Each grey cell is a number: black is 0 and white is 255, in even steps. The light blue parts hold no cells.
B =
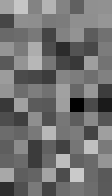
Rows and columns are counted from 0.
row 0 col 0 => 163
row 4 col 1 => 148
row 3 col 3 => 77
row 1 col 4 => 124
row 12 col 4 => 76
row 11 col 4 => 189
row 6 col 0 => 148
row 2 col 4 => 130
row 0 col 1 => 198
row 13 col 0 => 46
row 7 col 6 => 74
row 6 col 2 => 126
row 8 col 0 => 77
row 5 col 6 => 111
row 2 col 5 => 147
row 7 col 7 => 26
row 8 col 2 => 143
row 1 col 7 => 150
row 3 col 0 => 149
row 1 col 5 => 143
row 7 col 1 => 161
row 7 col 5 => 1
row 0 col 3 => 180
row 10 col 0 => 94
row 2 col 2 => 121
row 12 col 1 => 94
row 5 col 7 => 129
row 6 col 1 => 109
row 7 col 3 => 89
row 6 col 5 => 103
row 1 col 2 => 142

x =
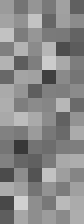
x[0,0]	155
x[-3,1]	159
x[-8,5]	147
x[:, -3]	[121, 102, 122, 182, 204, 63, 128, 134, 140, 120, 109, 122, 194, 147, 120, 156]
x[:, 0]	[155, 163, 194, 127, 179, 104, 170, 174, 169, 129, 117, 129, 75, 172, 72, 94]
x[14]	[72, 208, 142, 120, 186, 171]
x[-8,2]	170
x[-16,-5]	116
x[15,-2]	138
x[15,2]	142
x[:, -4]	[149, 195, 150, 139, 126, 161, 94, 139, 170, 155, 115, 96, 83, 116, 142, 142]
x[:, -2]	[161, 159, 121, 77, 169, 138, 126, 183, 97, 106, 124, 169, 158, 124, 186, 138]
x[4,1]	93
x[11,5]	173
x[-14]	[194, 124, 150, 122, 121, 99]

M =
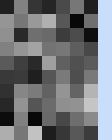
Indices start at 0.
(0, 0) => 32
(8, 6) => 138
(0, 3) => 37
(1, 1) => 118
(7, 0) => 39
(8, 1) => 129
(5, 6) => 121
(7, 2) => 85
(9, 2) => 194
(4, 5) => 80
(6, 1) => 134
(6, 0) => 49
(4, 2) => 41
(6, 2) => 123
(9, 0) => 174
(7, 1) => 147
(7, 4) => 143
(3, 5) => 94
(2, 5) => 76
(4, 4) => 96
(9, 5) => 88
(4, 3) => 159

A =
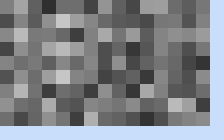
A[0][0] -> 128
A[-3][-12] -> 61
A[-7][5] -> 62
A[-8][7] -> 105
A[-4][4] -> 198
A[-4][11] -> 135
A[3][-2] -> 79
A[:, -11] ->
[110, 198, 104, 185, 135, 198, 110, 91, 116]
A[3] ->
[69, 143, 116, 165, 185, 158, 129, 78, 101, 55, 86, 132, 108, 79, 119]
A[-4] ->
[82, 143, 109, 158, 198, 132, 124, 67, 83, 97, 57, 135, 100, 79, 139]
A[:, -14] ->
[164, 132, 186, 143, 111, 143, 181, 111, 73]
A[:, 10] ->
[156, 74, 92, 86, 98, 57, 168, 98, 51]
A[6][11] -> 129
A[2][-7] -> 117
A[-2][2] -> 103
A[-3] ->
[128, 181, 114, 61, 110, 99, 62, 143, 98, 55, 168, 129, 87, 83, 109]
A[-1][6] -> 175
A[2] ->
[136, 186, 121, 123, 104, 62, 129, 169, 117, 154, 92, 132, 143, 136, 155]
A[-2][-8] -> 126
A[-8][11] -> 119
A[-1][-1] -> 139
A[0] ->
[128, 164, 96, 47, 110, 110, 67, 148, 96, 71, 156, 158, 108, 93, 119]
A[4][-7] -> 143

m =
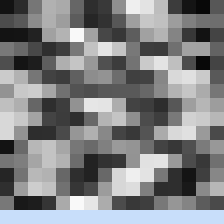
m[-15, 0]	19
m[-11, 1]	20
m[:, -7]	[239, 159, 93, 120, 115, 64, 89, 67, 143, 56, 148, 147, 239, 221, 56]
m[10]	[19, 105, 183, 195, 166, 119, 106, 128, 154, 148, 110, 67, 55, 80, 123, 152]
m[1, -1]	110
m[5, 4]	60
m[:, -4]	[60, 157, 132, 112, 191, 217, 179, 87, 121, 217, 55, 154, 46, 46, 150]
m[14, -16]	120
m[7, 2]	102
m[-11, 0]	78
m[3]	[121, 105, 72, 46, 61, 120, 194, 228, 196, 120, 61, 59, 112, 163, 162, 99]
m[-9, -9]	88
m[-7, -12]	60
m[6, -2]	171
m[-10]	[203, 178, 118, 66, 60, 96, 141, 147, 109, 64, 66, 134, 217, 224, 202, 89]
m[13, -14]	205
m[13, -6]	127
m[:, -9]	[57, 50, 71, 228, 80, 147, 88, 228, 180, 136, 128, 50, 104, 156, 172]
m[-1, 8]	76
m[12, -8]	215
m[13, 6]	74
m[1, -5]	192
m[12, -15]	115
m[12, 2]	184
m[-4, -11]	108
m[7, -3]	158
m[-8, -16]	191
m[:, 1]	[43, 88, 20, 105, 20, 178, 200, 175, 200, 147, 105, 126, 115, 157, 25]
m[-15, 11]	189

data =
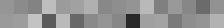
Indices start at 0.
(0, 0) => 149
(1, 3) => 91
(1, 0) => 154
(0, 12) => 153
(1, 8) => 135
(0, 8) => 142
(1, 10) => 160
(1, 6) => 138
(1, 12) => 122
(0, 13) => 135

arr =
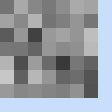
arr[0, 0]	115
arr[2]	[91, 151, 65, 153, 163, 149, 190]
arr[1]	[162, 137, 179, 116, 127, 149, 118]
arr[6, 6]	82
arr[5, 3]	149
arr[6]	[153, 135, 139, 132, 127, 145, 82]
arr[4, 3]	106
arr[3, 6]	185
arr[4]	[180, 78, 156, 106, 57, 119, 98]
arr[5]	[199, 97, 183, 149, 101, 109, 84]
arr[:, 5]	[170, 149, 149, 144, 119, 109, 145]
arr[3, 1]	118
